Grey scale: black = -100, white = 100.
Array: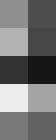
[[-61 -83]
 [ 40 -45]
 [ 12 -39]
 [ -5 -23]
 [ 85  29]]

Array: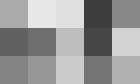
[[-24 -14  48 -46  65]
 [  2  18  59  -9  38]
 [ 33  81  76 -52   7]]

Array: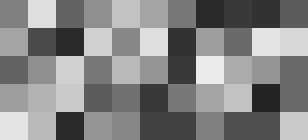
[[ 29 -43 -67  63   6  74 -61  23 -17  79  69]
 [-22  12  63  -6  46  17 -55  84  34  17 -17]
 [ 23  40  58 -28 -11 -55  -6  29  52 -72 -17]
 [ 79  46 -67  17   6 -49 -49   0 -38 -38  58]
 [  0  74 -22  12  52  29  -6 -67 -55 -61 -28]]

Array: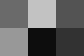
[[ 19 -90 -61]
 [-17  52 -35]]

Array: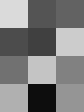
[[ 38 -90  17]
 [-40 -50  60]
 [ 71 -34 -23]
 [-11  54   1]]

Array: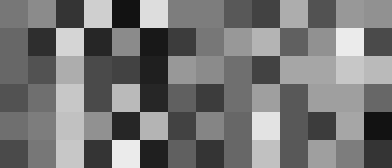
[[-19 -64  67 -70   9 -81 -53  -7  19  41 -25  14  84 -42]
 [-19 -36  36 -42 -48 -76  19   9 -13 -48  30  30  56  46]
 [-36 -13  56 -42  46 -70 -25 -53 -13  25 -31  25  25 -19]
 [-42  -7  56 -59  84 -76 -25 -59 -19  51 -31  25  -2 -59]
 [-13  -2  51  14 -70  41 -48   4 -19  78 -31 -53  30 -86]
 [ -7   9 -59  62 -86  73  -2  -2 -31 -48  36 -36  19  14]]

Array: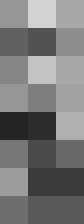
[[-71 -65  37]
 [ 22 -54 -54]
 [ -7 -42 -18]
 [-24 -36  11]
 [-13 -30 -30]
 [ 17  -1  27]
 [  5  53  32]
 [ 17  64  32]]
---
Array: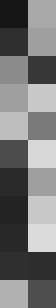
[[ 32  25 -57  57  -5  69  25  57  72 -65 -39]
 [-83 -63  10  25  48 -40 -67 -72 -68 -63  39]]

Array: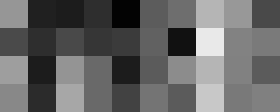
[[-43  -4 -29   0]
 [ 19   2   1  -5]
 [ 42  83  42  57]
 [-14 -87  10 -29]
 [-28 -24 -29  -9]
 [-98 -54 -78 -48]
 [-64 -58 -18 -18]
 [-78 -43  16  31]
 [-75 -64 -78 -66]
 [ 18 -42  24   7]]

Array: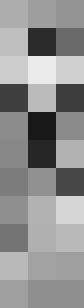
[[ 15 -18  62 -52   8  40 -44  68  45  25  12]
 [ 24 -66  84  47 -81 -70  13  39  38  27  12]
 [ 36  50  60 -51  10   6  -3  12  -9  45  25]]

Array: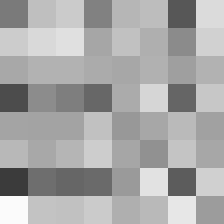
[[ 72  64  40  56  26  31  63  22]
 [-32   9  25 -21  46  54 -28  81]
 [ 48  37  39  68  31  14  77  45]
 [ 43  51  31  34  19  30  21  37]
 [  1  30  34 -19  51  61 -17  59]
 [ 59  76  40  -1  28  42 -20  51]
 [ 50  70  40  10  28  32 -14  53]
 [ -4  60  32 -40  29  44 -54  97]]

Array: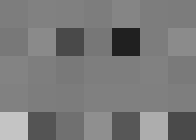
[[ -3   9  -4  -1 -42]
 [ -2  -2   1   0  36]
 [  4 -75  -1   0 -32]
 [ -2  -7  -1   0  12]
 [  0 -43  -5  -3 -12]
 [  1   8  -1  -2 -34]
 [ -2  -6   3   1  54]]

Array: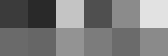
[[ 77   8]
 [  9 -16]
 [-38  -3]
 [ 54  15]
 [-68 -20]
 [-54 -17]]

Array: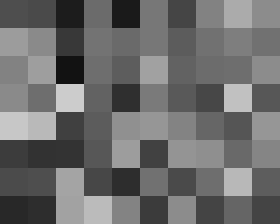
[[ 10 -11  10 -32  18   4 -27 -47]
 [ 34  -1 -14  51 -33 -18  44 -21]
 [  2 -11 -15 -44 -20  12 -14 -47]
 [-46 -28 -23 -30   3  16 -42  10]
 [ -7  -7  26  -4  18 -49 -11 -54]
 [-80 -17 -27 -63  13  23 -65   3]
 [-16 -10 -14 -23 -28 -32 -44  47]
 [-78 -56 -86  60 -50 -60  29  27]
 [-42   8  24 -14  45 -61 -39 -65]
 [-39  22   2   8  56 -53 -41 -69]]

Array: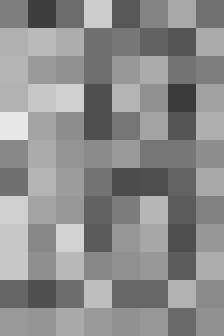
[[-11  34  -1  26  37  11  32   1  18  36   8  14]
 [ 32 -34 -10 -54 -33  -7 -22 -28 -39 -28  40 -18]
 [  3 -23  34  13  28  -8 -39  43  31  19 -20  19]
 [-32  -7  19  41  -8  21 -41  -3  18  13 -19  14]
 [ 60 -12 -13 -37 -39   9 -10 -23 -29   7  49  21]
 [-15  36  13  62  11  15  22  19  65  44 -14  33]
 [-52  46  21  56  28  34  42  28   6  12 -37  17]
 [ -1  38  41  39  82   6 -12  62  56  57 -21  20]]
